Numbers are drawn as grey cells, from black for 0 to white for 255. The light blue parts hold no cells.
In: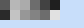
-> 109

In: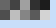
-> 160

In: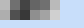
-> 101

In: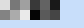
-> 57

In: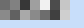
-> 241

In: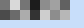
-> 141
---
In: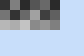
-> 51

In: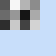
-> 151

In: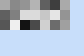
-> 128

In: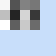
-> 36

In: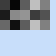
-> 138

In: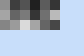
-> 101

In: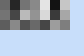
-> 70

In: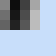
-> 23
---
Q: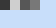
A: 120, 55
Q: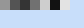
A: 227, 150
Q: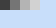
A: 210, 62
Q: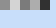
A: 49, 143
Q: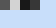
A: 55, 85
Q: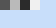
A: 240, 84
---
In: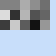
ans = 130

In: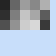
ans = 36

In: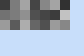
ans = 60

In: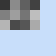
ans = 53

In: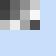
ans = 59

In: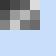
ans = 53

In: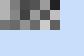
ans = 179

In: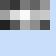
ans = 75

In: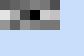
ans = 87

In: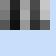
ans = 132
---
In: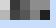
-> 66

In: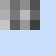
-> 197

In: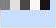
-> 224

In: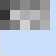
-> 129

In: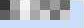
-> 167

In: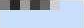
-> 157

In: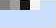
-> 127

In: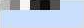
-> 244

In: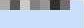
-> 128

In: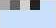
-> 168
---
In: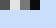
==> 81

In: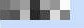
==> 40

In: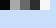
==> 169

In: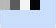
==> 184

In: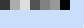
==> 83

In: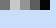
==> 201

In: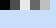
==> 76

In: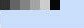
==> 131

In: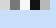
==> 120
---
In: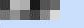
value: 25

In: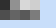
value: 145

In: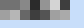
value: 148

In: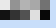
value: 179

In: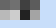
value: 112

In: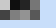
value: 15
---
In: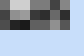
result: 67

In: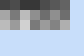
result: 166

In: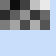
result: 43

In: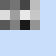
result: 220

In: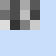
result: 108

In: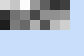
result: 51

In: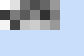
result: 58

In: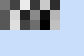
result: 87

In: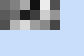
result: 90
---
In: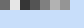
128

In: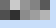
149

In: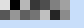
78

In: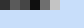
15

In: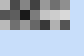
153

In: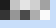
228

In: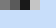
90

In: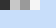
199

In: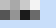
169
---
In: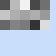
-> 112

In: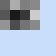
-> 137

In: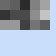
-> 163

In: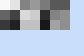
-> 88

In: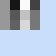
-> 66

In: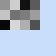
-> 91
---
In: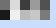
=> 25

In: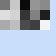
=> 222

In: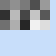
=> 48

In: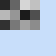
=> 184

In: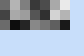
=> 67

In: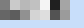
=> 102

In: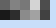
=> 25

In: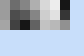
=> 156
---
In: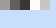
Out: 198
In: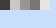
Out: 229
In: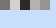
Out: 148
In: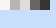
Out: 53
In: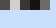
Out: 107
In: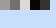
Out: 51
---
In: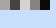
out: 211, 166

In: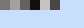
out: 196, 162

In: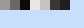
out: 232, 196

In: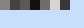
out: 214, 131

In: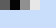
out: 231, 144

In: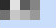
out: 226, 199

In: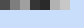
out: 199, 178
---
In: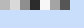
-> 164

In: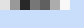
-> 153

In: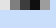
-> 127

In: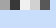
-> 164

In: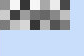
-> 146

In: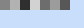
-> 132

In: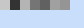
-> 149
